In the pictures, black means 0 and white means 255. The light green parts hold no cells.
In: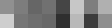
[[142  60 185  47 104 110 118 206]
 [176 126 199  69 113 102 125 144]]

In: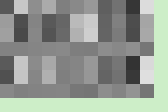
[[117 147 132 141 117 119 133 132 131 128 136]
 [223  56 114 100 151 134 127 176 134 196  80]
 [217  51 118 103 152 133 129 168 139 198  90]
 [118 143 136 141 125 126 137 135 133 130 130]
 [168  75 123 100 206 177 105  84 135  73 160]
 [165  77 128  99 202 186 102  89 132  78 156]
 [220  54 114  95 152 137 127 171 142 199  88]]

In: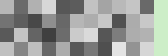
[[214 147 227  79 120  88 172 103 190 133 192]
 [178 173 125  86 218 203 108  63 100 196  89]
 [200 172  81 199 173 182 104 143  72  94 115]
 [105 197 185 164 194  92  87 215 177 106 182]]

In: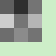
[[115 139 109]
 [181 117 205]
 [116  46  95]]

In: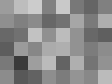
[[187 136 148 124 142  98  88 140]
 [146 116 175  99 187 158  58 121]
 [140 124 146 175 171 135 155  93]
 [ 95 104 146 188 144 194 113 104]
 [174 122 166 114 103 139 128 143]
 [128 101 120 201 129 204 189 156]]

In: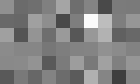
[[133  62 133 176  91 108 131 103 121  89]
 [150 128 161 121 157 123  89 147 138 137]
 [130 139 145 132 131 126 119 134 134 139]
 [104  96 178 152  87 154 110 148  84 160]
 [150 126 189 251 126  73 142 160 103 105]
 [122 123  73 132 110 165 128 111 107 144]]
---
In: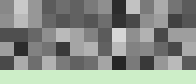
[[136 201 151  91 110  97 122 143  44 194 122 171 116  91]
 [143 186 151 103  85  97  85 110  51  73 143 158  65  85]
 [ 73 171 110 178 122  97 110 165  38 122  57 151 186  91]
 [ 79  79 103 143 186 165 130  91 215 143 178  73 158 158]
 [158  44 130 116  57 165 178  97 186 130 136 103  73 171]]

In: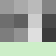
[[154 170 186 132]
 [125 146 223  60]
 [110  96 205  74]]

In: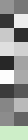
[[ 52 237]
 [223 209]
 [134 186]
 [253 170]
 [ 39 163]
 [148 119]
 [140  99]
 [ 59  87]
 [201  46]]

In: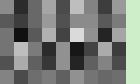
[[116 190 123  43 145  23  67 171  61]
 [ 81 171  96  55 145  36  96 131  75]
 [131  75 110 123  96 145 116 104 110]
 [ 89  61 104 153  81 139 139  89 123]
 [139  43 104 165  75 190 131  61 153]
 [116  16  89 177  67 218 145  36 165]]

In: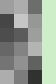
[[ 70 198 151]
 [158 173 109]
 [116 145  97]
 [103 131 180]
 [173 124  49]
 [ 77  91 158]]

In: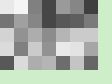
[[233 245 128  70 154 134  63]
 [ 88 219 173 181 109 196 102]
 [116 160 134  70  88  94 122]
 [211 146 173 140 181 203 203]
 [219 128 203 146 233 227 166]]

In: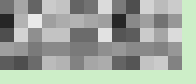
[[ 78 211 143 195 195 107 107 226  85  92 203 166 219]
 [ 38 179 233 159 172 179 166 159  38 137 159 114 151]
 [114 166 100 203 195 100 114 219 122  78 211 187 203]
 [159 151 122 137 137 122 122 143 151 137 137 130 151]
 [ 92  78 107 187 179 130 166 172 100  85 195 203 130]]
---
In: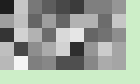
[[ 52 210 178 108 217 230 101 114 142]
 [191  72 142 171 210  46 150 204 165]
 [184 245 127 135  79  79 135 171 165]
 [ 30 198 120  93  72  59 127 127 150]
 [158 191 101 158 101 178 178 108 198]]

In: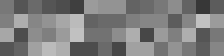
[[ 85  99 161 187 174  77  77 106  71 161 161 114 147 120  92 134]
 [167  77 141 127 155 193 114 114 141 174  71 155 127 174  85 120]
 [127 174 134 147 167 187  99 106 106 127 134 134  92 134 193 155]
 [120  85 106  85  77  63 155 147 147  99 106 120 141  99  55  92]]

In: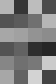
[[167  98 211  67]
 [182  54 189  75]
 [167 161 147 140]
 [134 112 120 203]
 [ 83  91 112 182]
 [ 83  98  46  38]]

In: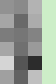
[[160  98 191]
 [146 138 179]
 [166 105 172]
 [166 112 154]
 [124 118 131]
 [213  85  44]]

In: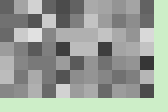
[[105 203 225 134 176 176 176 195 170 148 217]
 [ 98 164 210  98  75  98 170 164 148 164  98]
 [134 141 176 105 210 156 170 105 156 148  75]
 [188 121 170 121  83 141 148 134 113 127 182]
 [182 134 121 121 156  90 148 113 141 148  54]
 [156 127  90 127  62 188 188  62 164 170 195]
 [113 113  83 203  83 127 195 156 121 141 105]]

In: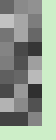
[[ 95 103 186]
 [125  81 159]
 [103 138 145]
 [ 67  67 132]
 [194 166 125]
 [117 166 103]
 [179 138  81]
 [132  73  54]
 [ 73 153  48]]
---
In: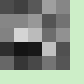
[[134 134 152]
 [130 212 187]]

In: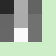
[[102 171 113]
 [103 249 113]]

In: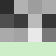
[[ 79  60 187]
 [170 163 233]]

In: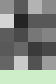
[[212  36  88]
 [ 92  74 119]]

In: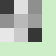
[[144 185 158]
 [231 202  54]]

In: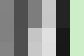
[[129  78 125]
 [129  79 197]]

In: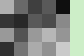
[[ 53  40  89]
 [153  83 153]]
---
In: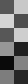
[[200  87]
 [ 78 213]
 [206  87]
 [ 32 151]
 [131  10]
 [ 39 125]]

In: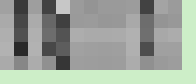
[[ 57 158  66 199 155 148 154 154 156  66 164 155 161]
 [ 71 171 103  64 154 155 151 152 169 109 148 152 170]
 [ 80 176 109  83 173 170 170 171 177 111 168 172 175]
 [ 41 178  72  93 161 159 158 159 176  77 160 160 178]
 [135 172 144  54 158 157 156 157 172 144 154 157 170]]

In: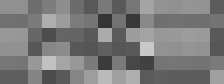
[[144 110 125 141 108  88 121  89 118 164 147 144 148 147  92 144]
 [112 123 174 156 124 117  53 114  56 137 111 113 111 111 115 113]
 [151 102  77 101 100  89 171  90 157 164 152 153 156 154  89 152]
 [145  87 135 140  88  85  96  86  89 200 146 144 148 146  87 145]
 [117 152 193 165 152 123  59 122  71  65 116 118 116 115 122 119]
 [ 94 132  76  88 133 158 186 159 174  90  95  93  93  93 160  95]]

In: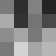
[[ 46 129  36 123]
 [ 51 116  73 171]
 [165 120 167 141]
 [210 165 183 120]]

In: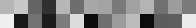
[[200 100  48 183 110 167 163 121 161 180 113 156 123 182]
 [ 24 115  27 125 220  12 111 156 188  13  93  95 235 239]]

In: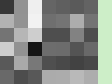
[[146 239 101  95  90  99  55]
 [147 242 111 116 173 115 178]
 [182 206  78  78 130  77 116]
 [146  21 109 108  84 105 206]
 [169 120  79  73  66  72  89]
 [ 77  88 171 172 185 173 105]]
